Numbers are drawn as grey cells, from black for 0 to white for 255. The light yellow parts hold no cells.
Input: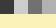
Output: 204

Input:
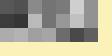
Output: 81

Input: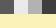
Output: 234

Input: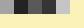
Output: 35

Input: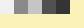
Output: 138

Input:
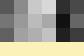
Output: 139

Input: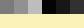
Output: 145

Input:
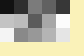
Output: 47
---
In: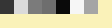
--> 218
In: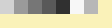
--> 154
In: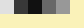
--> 56
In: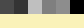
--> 52
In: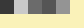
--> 201
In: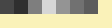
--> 47
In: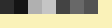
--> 20
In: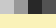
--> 153
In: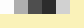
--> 174
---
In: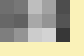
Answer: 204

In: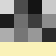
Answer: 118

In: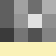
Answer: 117

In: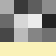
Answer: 187

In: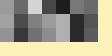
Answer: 175

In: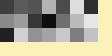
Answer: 201

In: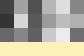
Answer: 202

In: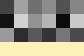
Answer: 52

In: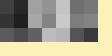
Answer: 181

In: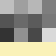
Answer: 145
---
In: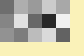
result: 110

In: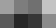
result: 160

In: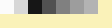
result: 251

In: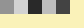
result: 147

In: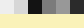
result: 238

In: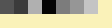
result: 83

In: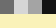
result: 109

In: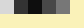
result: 216

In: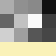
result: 173
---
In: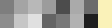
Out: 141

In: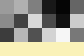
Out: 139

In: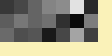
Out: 93

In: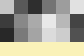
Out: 60

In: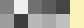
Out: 158

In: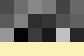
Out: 90
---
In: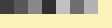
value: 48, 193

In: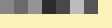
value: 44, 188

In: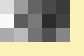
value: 121, 249

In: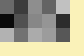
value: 135, 193

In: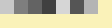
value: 64, 214

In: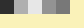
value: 231, 231

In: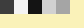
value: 20, 244

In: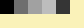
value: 161, 189

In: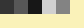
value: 23, 208
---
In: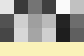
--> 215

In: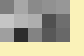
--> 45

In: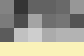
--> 193

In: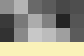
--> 137

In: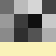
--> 47

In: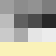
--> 170

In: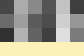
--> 179

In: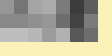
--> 190
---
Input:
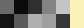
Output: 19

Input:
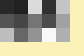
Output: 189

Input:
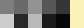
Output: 205

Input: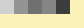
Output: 208

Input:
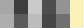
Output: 174

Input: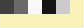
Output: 64
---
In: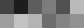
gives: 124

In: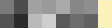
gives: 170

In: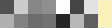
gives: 253

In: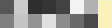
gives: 66

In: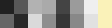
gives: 68

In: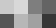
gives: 216
